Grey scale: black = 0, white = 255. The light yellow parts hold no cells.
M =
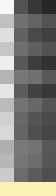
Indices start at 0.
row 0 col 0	247
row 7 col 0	187
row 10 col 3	87
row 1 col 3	83
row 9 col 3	69
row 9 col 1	101
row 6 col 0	230
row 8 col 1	104
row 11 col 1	117
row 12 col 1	107
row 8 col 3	74
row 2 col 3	64
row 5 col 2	112
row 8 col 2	84
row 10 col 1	121

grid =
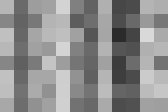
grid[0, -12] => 182
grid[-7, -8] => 184
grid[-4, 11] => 114
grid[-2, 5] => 137
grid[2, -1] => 170
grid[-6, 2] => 166
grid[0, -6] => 98
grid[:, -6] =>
[98, 110, 86, 106, 101, 96, 116, 104]
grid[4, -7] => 117
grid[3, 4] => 212
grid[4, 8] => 60
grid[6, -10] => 171
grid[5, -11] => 104
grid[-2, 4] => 207
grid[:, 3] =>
[162, 180, 185, 153, 196, 167, 145, 161]
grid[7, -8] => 208
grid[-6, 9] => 68
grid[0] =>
[182, 106, 157, 162, 211, 128, 98, 176, 71, 75, 180, 174]
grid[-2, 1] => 114
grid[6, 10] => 187
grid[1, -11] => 99
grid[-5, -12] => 184
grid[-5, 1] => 110

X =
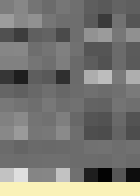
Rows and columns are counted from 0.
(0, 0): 125
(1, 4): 110
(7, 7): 98
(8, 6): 85
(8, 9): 83
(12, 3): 134
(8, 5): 104
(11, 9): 107
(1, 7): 58
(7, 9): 111
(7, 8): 116
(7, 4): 110
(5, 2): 94
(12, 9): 13
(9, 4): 138
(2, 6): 146
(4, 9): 90
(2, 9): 144
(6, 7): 108
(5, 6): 173
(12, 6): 30
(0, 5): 111
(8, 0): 129
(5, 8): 122
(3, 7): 85
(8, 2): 116
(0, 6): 94
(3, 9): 91
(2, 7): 155
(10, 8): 110
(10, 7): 114
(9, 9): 77
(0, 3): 107
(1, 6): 90
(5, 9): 174

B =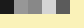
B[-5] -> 26
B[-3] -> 136

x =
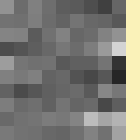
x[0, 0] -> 146
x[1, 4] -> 99
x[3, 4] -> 119
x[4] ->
[157, 117, 112, 114, 89, 96, 96, 116, 51]
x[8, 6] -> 188
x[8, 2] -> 116
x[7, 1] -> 106
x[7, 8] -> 94
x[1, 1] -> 112
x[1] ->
[114, 112, 126, 108, 99, 116, 104, 101, 88]
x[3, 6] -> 125
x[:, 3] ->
[110, 108, 113, 104, 114, 99, 96, 97, 124, 104]
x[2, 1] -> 130
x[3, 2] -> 94
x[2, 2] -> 91
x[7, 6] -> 106
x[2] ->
[132, 130, 91, 113, 130, 103, 108, 130, 146]
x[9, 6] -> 130
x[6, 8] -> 119
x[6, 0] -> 98
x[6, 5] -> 107
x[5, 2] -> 128

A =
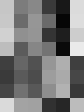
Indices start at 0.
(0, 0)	198
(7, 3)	49
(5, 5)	71
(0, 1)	124
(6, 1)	113
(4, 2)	81
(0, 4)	24
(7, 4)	38
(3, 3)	115
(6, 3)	142
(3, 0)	189
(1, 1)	107
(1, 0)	200
